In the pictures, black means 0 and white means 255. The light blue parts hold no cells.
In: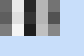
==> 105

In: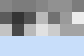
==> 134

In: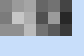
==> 132

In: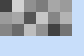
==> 65

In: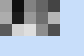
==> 162

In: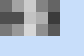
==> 109

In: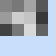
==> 132
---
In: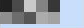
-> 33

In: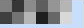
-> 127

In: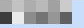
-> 173

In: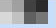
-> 181

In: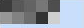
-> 60

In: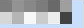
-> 124

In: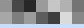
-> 146

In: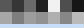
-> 87
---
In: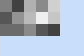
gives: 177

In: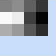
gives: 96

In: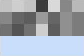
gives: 195

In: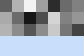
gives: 243

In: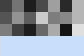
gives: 29

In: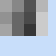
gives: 83

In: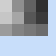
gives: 98
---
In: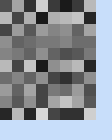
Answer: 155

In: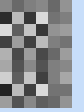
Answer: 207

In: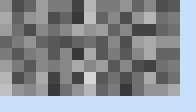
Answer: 157

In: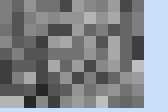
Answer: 62

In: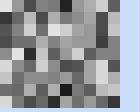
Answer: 197

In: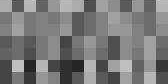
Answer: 99
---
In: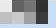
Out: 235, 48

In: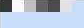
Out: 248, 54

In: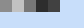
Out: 194, 45

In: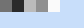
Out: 250, 42

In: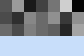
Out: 207, 5

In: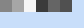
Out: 246, 59

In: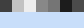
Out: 237, 28

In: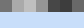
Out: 191, 61

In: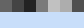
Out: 193, 35
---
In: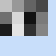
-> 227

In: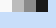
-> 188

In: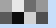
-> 12

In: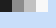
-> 140

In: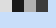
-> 26

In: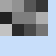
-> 42

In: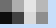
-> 66

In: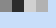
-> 44
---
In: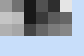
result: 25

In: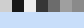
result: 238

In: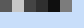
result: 68

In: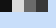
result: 107

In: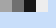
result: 23

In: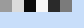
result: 11

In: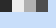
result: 177

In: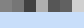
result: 65

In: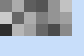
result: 94

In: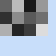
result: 25
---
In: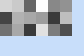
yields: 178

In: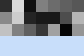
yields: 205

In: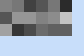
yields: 150

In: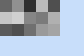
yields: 208

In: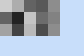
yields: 35

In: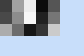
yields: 140
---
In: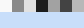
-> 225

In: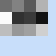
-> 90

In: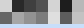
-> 63

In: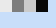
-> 203

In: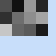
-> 153

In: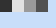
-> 154

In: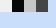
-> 198

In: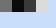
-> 57

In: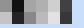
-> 165

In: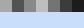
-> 137
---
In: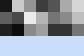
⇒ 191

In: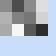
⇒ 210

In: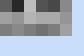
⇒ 149

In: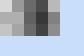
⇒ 129

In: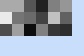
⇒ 97

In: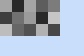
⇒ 198

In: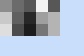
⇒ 180
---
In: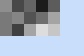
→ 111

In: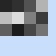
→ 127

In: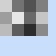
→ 105

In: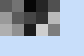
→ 49

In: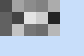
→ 206

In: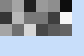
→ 62

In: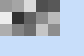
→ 141
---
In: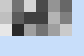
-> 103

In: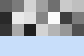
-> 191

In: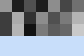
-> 112

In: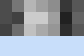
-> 87

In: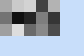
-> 179

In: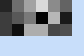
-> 99

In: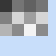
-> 117

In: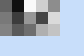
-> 141

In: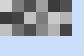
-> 80
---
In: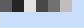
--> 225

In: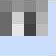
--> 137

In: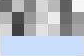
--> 130

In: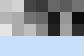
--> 69

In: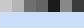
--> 112

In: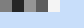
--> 149

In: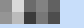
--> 107

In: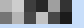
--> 62

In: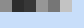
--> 55
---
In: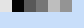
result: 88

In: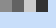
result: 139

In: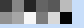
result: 246

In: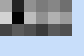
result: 79

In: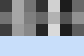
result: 37

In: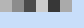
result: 75

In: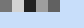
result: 211
